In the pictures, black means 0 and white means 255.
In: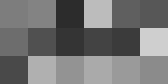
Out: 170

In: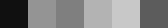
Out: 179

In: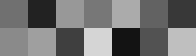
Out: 19

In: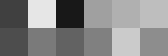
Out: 128

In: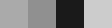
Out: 144

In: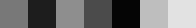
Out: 5

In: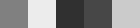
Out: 48

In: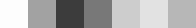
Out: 205

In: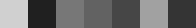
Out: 70

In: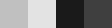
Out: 227
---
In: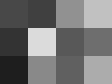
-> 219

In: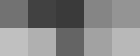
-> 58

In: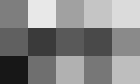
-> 89

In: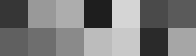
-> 213

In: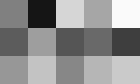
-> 85

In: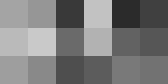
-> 178

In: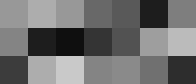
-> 82

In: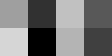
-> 49
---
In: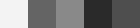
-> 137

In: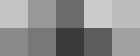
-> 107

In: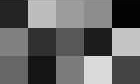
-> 156

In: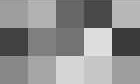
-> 102

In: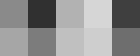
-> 178

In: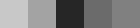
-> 38
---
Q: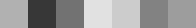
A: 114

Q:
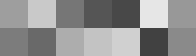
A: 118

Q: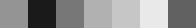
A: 119

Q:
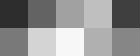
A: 161

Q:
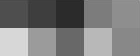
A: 43

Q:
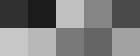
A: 192

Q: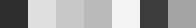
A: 200

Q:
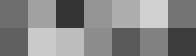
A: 53
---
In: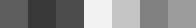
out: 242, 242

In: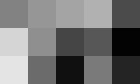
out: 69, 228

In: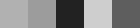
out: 34, 206

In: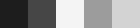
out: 244, 244

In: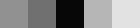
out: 7, 226

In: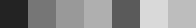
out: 175, 217
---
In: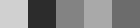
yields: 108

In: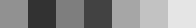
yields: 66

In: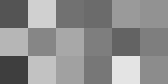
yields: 84

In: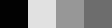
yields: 109

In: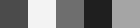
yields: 75

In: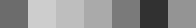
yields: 108

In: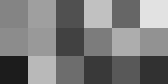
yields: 49

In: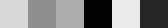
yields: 38

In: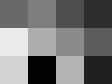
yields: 32

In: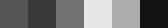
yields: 58
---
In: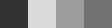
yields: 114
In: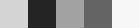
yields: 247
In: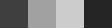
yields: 37
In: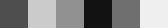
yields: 239
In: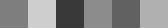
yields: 176
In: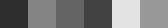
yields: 152
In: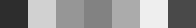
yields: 73
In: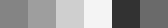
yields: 106
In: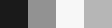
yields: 182
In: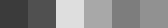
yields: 145
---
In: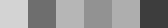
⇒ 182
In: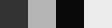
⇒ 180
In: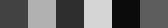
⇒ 177
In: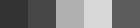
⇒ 176
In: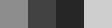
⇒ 140
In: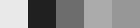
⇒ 170
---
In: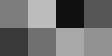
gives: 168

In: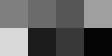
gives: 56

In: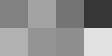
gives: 142

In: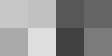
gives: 65

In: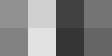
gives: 53

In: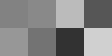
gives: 50
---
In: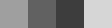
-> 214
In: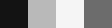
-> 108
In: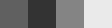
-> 234
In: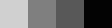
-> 3
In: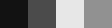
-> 145
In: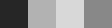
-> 136
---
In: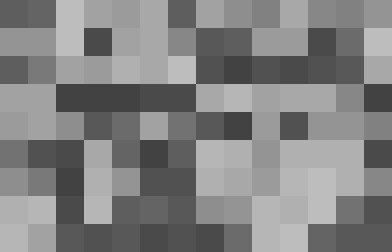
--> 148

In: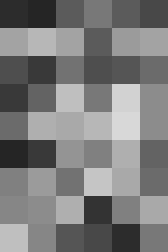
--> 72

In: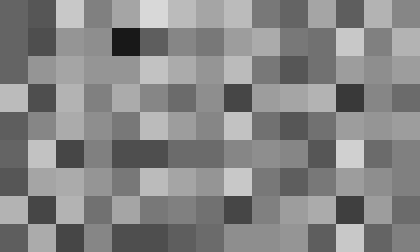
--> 134

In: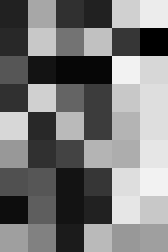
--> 236

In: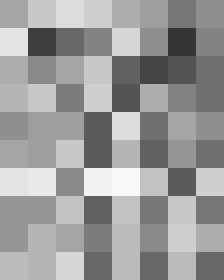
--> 143

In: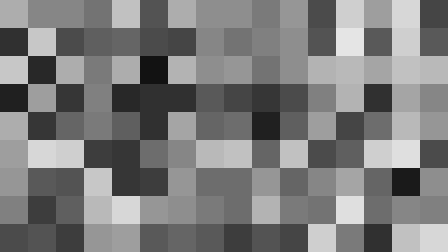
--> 69

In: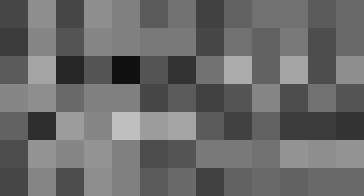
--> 106

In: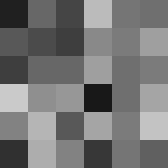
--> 111

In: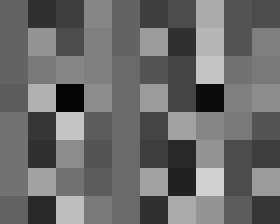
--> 76
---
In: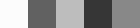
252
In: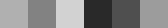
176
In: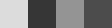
220
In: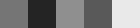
117
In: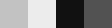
194
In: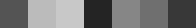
84
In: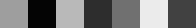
158
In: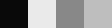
9
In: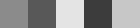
139
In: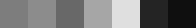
125
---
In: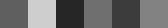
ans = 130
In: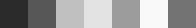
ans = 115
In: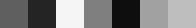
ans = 190
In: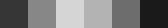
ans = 26
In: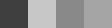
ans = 165
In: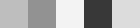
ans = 220
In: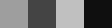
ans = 15
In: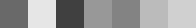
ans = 208
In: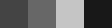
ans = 24
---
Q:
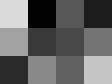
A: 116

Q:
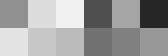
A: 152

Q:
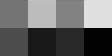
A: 2

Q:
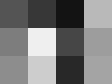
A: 157

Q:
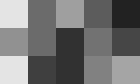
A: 70

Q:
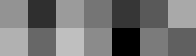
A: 96

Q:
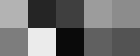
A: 83

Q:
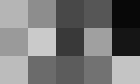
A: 21

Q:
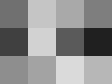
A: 32
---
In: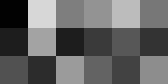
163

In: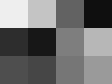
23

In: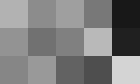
113

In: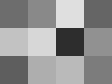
215

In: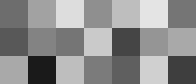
131

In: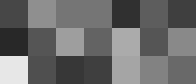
85

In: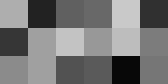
160

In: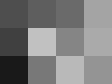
193
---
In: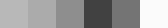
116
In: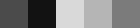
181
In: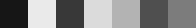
79
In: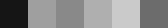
202
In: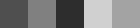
208
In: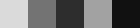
162
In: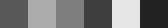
230
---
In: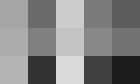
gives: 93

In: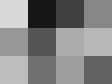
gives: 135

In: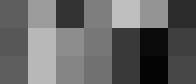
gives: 44

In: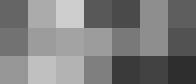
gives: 94

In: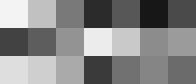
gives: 74

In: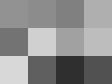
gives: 175
